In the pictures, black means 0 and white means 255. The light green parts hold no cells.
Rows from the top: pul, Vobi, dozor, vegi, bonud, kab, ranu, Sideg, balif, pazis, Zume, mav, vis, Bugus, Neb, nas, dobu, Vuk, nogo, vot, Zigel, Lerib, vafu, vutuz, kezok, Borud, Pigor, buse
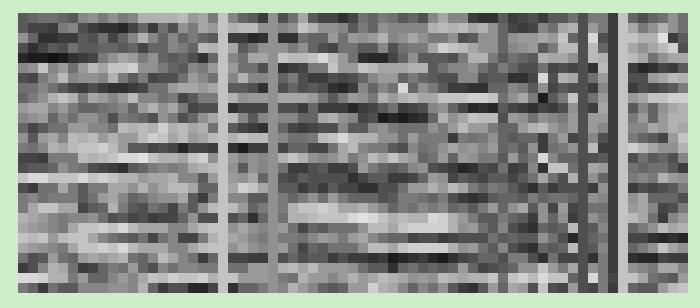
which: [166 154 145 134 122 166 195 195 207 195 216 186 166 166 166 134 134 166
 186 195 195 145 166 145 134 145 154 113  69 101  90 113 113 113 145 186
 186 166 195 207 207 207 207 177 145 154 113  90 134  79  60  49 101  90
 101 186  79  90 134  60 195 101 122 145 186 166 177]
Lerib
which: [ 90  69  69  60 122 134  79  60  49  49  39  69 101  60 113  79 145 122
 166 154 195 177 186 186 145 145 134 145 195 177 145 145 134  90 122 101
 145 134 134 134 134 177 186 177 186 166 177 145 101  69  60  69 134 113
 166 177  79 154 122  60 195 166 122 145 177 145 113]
Vobi
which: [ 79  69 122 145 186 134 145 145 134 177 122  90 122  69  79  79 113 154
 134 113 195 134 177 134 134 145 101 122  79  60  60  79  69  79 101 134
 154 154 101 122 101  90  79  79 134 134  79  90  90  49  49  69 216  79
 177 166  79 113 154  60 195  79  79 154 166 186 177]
ranu
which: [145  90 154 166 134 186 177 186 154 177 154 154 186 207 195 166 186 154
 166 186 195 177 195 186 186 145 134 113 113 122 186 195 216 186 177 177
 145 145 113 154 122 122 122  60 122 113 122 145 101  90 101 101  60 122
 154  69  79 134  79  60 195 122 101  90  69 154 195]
vis
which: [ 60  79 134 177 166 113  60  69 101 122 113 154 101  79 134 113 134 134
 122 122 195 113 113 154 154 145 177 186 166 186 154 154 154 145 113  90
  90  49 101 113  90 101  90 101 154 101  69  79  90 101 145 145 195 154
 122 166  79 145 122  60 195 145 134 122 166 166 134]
Borud

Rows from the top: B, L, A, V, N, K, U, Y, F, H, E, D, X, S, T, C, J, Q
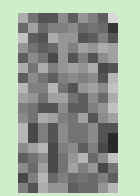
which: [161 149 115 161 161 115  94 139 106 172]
F
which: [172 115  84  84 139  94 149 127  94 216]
B
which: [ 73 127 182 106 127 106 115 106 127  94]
J
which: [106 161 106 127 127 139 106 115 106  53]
L
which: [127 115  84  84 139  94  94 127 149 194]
H

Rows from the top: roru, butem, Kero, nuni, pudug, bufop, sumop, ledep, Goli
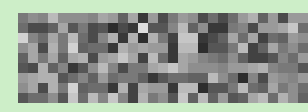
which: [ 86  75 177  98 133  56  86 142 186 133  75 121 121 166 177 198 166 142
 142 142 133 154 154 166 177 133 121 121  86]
bufop
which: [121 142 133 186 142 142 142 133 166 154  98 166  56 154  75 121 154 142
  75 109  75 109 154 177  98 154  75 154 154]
roru

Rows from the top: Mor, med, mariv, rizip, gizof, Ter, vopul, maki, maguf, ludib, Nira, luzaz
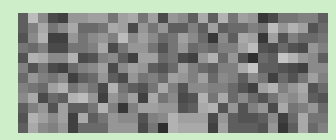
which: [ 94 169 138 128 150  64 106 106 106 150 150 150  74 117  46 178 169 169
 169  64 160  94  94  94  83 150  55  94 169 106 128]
luzaz
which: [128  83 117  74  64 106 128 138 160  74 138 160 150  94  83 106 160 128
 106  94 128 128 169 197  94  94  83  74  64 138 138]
Ter
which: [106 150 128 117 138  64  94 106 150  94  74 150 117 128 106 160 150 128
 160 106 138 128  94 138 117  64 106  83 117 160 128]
vopul
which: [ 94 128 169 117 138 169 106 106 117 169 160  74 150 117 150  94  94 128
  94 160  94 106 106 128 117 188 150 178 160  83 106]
med
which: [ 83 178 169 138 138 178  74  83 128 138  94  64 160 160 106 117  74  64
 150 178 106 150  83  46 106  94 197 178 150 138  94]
gizof
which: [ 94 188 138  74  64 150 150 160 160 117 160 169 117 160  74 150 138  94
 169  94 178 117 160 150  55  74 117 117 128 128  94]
Mor
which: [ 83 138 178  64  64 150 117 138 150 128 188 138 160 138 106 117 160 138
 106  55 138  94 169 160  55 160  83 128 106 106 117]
mariv

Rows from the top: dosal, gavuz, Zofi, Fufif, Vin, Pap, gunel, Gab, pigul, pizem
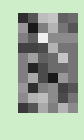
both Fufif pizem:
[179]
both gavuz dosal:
[85]
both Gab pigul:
[139]
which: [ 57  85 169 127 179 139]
pizem

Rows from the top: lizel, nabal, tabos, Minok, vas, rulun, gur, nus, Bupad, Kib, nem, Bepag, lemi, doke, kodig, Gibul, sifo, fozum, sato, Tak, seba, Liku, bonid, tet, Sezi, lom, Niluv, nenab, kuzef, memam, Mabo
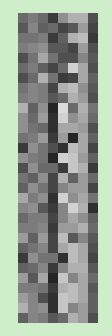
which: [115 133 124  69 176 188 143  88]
nus
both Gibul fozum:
[143]

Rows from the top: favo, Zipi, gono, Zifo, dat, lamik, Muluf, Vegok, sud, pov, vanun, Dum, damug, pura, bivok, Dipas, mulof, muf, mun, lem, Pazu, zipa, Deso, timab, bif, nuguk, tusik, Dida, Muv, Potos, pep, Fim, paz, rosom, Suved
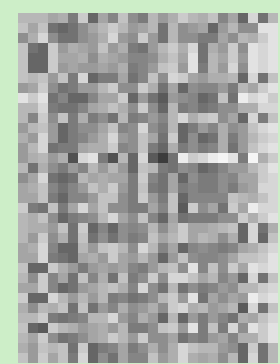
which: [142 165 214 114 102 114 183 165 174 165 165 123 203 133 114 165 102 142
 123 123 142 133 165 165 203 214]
mulof
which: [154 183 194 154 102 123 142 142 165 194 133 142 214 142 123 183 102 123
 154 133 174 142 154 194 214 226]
Dum
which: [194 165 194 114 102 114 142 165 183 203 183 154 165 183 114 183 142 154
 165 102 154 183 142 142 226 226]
Zipi

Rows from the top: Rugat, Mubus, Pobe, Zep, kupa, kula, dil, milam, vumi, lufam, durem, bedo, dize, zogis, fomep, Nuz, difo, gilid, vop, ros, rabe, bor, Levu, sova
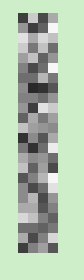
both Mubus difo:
[247]
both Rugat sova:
[62]
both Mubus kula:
[247]
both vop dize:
[139]
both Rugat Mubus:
[62]
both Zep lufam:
[203]
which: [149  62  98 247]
Mubus

